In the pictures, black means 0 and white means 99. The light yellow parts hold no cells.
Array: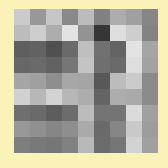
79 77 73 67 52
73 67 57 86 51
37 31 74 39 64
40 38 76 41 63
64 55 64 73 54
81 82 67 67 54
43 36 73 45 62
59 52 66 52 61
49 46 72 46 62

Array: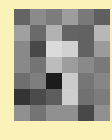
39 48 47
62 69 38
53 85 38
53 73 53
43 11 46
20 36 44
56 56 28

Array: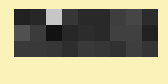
13 77 16 24 17
31  7 17 25 13
22 21 22 19 20

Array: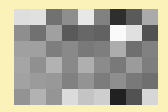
86 44 90 18 66
55 62 40 97 32
62 49 47 67 50
64 69 68 47 49
63 59 57 55 43
57 58 76 13 83

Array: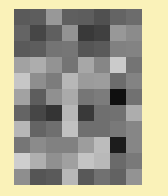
35 59 36 39
39 37 22 59
35 45 33 50
63 57 65 79
77 48 60 42
63 56 46  6
39 20 22 44
71 43 43 47
46 50 61 11
80 56 76 41
55 35 34 38

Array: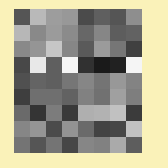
33 61 29 33
71 60 40 36
53 77 35 46
28 37 19 13
31 37 52 59
24 43 50 62
41 48 68 75
52 29 41 27
45 45 52 66
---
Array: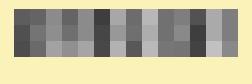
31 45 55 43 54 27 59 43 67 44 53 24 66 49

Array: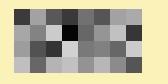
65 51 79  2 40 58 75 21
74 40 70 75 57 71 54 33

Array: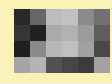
21 13 66 69 60 36
64 70 32 27 23 63

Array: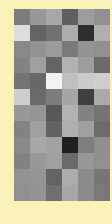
86 39 44 67 18 68
51 62 39 69 61 41
80 41 48 64 25 66
51 62 38 68 62 42
51 59 62 41 59 56
56 57 43 65 54 47

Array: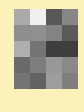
55 56 51 35
41 49 59 53

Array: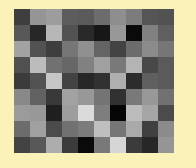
34 15 71 32 16  9 59  4 50 37
31 73 44 40 50 62 47 70 28 35
53 38 22 63 59 45 19 47 59 44
42 62 29 44 48 74 46 66 25 54

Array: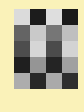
39 78 46 74
12 58 14 62
